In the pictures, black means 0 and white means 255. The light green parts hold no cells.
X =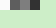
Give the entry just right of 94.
126
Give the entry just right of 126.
50
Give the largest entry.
250

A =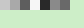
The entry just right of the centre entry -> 41
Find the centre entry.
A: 246
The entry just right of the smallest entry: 138

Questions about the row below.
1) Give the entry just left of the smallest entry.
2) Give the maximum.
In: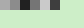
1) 140
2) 202

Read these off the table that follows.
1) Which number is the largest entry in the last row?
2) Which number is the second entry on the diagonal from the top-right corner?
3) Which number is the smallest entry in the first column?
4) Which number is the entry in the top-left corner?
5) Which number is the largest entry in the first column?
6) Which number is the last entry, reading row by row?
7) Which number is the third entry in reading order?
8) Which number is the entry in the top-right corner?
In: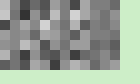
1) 179
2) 116
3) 72
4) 188
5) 198
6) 157
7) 72
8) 106
